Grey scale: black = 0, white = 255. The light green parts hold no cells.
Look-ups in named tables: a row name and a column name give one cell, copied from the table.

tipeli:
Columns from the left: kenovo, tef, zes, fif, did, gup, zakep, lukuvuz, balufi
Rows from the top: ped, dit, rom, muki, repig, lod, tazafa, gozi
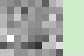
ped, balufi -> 200
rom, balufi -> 127
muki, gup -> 141
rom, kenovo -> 182
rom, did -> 159
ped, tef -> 141

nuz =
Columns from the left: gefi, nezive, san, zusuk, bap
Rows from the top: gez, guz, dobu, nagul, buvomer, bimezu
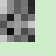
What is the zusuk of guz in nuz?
119
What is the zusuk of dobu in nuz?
83
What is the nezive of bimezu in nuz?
133
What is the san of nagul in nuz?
157
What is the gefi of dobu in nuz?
120
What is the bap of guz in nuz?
46
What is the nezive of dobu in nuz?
27
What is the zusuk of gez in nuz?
117
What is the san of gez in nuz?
93
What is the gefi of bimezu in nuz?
197
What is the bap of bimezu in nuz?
43
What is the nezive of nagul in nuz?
141
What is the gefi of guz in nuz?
196
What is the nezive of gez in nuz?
139
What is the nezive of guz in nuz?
140
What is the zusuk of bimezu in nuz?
116
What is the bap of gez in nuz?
36
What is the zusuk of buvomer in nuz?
76
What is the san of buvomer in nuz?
150
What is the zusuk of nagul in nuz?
149

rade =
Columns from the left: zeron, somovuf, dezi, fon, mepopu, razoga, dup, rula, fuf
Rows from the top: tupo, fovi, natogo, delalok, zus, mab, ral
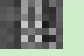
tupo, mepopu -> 108
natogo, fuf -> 98
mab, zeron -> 78
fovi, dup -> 51
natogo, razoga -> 138
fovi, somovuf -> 92
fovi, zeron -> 84
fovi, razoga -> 164
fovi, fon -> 158
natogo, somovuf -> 96
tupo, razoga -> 151
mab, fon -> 192
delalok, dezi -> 49
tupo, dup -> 55
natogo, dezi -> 87
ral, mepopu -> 122
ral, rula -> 145
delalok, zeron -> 74
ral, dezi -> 61
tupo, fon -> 155

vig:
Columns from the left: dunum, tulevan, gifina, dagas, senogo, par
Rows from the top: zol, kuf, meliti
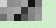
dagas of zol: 164
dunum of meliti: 112
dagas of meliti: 87
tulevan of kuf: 160
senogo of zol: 19
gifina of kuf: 169
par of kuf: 148
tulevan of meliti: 161
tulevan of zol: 141
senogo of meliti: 129
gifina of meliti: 24
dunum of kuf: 152
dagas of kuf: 55
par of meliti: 156

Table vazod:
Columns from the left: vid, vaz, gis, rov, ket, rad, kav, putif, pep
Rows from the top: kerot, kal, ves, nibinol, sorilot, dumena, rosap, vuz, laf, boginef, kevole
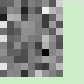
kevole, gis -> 132
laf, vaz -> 120
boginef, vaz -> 125
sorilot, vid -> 110
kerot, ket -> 126
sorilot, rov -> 143
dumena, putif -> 143
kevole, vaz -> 136
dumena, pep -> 88
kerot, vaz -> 102
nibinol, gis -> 130

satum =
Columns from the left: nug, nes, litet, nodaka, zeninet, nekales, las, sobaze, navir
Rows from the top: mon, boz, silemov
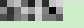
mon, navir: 212
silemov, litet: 120
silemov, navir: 90
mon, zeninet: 30
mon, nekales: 182
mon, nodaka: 104
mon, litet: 192
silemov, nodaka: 140
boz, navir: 162
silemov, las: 119
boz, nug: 141
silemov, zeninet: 63
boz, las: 131
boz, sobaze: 6
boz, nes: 50
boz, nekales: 212
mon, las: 44
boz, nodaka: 200
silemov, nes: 57

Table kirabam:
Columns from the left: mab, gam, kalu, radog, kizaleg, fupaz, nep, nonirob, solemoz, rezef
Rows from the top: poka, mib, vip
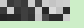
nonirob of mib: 218
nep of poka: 203
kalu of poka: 70
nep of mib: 39
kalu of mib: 52
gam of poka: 58
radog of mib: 63
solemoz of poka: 204
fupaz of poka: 68
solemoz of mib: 193
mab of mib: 59
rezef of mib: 43
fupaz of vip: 198
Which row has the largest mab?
poka

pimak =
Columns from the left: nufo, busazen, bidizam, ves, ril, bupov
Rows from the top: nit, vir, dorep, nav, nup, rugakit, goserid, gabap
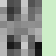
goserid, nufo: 183
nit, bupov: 104
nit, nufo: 205
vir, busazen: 52
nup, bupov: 176
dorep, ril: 109

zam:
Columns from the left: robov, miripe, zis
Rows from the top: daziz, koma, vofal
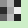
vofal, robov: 100
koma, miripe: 163
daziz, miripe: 182
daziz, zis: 36
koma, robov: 44
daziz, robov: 143
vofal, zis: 35
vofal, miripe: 188
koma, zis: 239
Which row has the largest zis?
koma

